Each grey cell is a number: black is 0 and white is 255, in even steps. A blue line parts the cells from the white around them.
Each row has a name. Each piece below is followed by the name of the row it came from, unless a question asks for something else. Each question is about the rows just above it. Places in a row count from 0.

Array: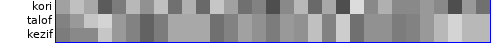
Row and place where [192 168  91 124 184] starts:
kori, 1
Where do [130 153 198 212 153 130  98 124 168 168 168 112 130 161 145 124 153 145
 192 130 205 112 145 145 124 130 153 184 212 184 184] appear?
talof
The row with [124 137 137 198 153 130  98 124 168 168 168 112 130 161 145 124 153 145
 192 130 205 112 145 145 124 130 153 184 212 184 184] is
kezif

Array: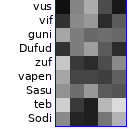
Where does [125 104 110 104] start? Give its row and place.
guni, 1
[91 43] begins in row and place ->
Dufud, 3

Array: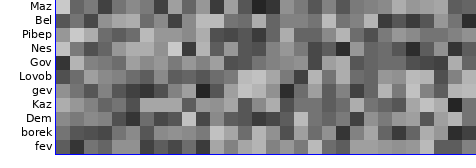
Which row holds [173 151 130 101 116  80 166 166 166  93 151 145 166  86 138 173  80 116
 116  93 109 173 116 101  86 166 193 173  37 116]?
Kaz
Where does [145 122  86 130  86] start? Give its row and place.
Maz, 16
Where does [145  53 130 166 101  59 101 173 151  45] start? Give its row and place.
borek, 19
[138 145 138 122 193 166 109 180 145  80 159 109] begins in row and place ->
borek, 7
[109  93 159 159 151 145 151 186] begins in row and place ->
fev, 19
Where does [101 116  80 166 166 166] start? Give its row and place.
Kaz, 3
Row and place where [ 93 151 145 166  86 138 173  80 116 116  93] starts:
Kaz, 9

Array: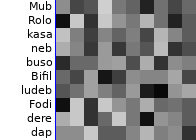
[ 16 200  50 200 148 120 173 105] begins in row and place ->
Fodi, 0
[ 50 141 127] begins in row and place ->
buso, 7
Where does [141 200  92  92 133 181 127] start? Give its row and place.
dap, 1
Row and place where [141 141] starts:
dap, 0

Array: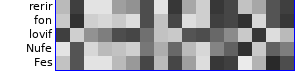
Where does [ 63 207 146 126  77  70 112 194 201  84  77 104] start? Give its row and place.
lovif, 0
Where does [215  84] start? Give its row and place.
fon, 14

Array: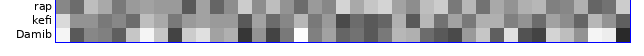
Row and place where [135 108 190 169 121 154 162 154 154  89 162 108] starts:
kefi, 4
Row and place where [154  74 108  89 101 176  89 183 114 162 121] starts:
kefi, 19
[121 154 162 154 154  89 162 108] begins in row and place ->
kefi, 8

